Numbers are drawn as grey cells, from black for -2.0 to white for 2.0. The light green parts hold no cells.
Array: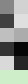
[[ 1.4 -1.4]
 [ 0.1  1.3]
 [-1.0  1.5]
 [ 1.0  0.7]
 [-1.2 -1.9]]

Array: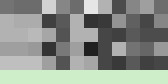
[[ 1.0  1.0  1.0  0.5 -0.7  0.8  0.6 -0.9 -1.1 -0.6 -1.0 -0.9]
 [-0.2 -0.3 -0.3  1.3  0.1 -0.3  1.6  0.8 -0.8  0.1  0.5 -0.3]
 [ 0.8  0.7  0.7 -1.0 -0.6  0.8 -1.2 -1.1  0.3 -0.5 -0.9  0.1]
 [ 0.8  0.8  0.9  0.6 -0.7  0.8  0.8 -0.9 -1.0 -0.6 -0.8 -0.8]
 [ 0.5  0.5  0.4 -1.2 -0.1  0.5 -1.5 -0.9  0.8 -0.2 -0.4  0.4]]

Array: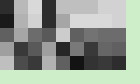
[[ 1.0 -0.8 -1.1  0.8 -0.5 -1.7 -1.2 -1.1 -1.3]
 [-1.3  0.9  1.4 -1.3  1.0  1.0  1.0  1.3  1.3]
 [-1.6  0.8  1.3 -1.3  0.6  1.4  1.4  1.4  1.3]
 [-0.5  0.6 -0.3 -0.6  1.2 -0.5 -0.2 -0.3 -0.3]
 [ 0.5 -1.1 -0.6  0.5 -1.4 -0.1 -1.1 -0.4 -0.5]]

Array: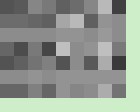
[[-0.4 -0.4  0.0 -0.4  0.3  0.1  0.2  0.7 -0.2]
 [-0.7 -0.6  0.1 -0.1 -0.5 -0.3  0.1  0.9 -1.0]
 [-0.3 -0.3 -0.4 -0.5  0.6  0.9 -0.5  0.3  0.2]
 [ 0.2  0.2  0.2  0.2  0.3  0.3  0.2  0.4  0.2]
 [-0.4 -0.8 -0.1 -0.9  1.0  0.2  0.3  1.0 -0.1]
 [-0.7 -0.5 -0.2  0.0 -0.7  0.2 -0.6  0.7 -1.1]
 [ 0.2  0.2  0.3  0.2  0.3  0.3  0.3  0.3  0.3]]

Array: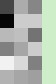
[[ 0.8  0.6  0.5]
 [-0.9  0.7  0.1]
 [-1.9  1.2  1.2]
 [ 0.9  1.0 -0.2]
 [ 0.0  0.6  1.2]
 [ 1.8  1.4  0.0]]

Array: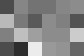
[[-0.8 -1.3  1.7  0.4  0.3 -0.4]
 [-0.8  0.1 -0.2 -0.2  0.1  0.2]
 [ 0.9 -0.1 -0.6  0.2  0.0 -0.7]
 [ 0.0  1.0  0.5  0.2  0.2  1.2]]

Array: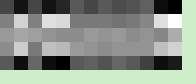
[[-0.6 -1.8 -0.4 -1.8 -2.0 -0.6 -0.5 -0.7 -0.4 -0.6 -1.0 -1.8 -1.6]
 [-0.9 -1.7 -0.9 -1.7 -1.4 -0.6 -0.9 -0.6 -0.8 -0.7 -0.5 -1.8 -2.0]
 [ 0.0  1.3  0.0  1.5  1.4 -0.1 -0.1 -0.1 -0.2 -0.1  0.1  1.5  2.0]
 [ 0.4  0.6  0.5  0.3  0.2  0.2  0.4  0.3  0.4  0.2  0.3  0.1  0.7]
 [ 0.2  1.2 -0.1  1.0  0.9  0.4  0.3  0.2  0.3  0.3  0.3  1.0  1.3]]

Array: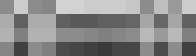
[[ 0.1 -1.0  0.2  0.0 -0.8 -0.9 -1.0 -1.1 -0.9 -0.9  0.2 -0.8  0.2 -1.0]
 [ 0.2  1.2  0.2  0.1  1.3  1.3  1.2  1.2  1.2  1.1  0.2  1.0  0.4  1.2]
 [ 0.7 -0.5  0.7  0.7 -0.5 -0.6 -0.6 -0.5 -0.5 -0.4  0.6 -0.4  0.6 -0.5]
 [ 0.8  0.0  0.8  0.8  0.2  0.2  0.1  0.0  0.1  0.2  0.9  0.4  0.9  0.0]]
